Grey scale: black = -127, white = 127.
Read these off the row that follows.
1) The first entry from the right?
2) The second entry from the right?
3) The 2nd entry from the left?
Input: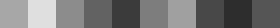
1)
-42
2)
-82
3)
95

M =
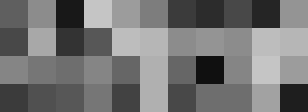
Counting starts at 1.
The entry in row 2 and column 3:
-76
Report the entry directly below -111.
-17
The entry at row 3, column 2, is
-9
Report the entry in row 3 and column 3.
-17
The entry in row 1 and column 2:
12
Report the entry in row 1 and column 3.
-103
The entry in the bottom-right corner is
-97
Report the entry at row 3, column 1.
5
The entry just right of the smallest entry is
5
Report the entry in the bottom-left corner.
-68
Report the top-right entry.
20
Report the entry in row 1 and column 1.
-32
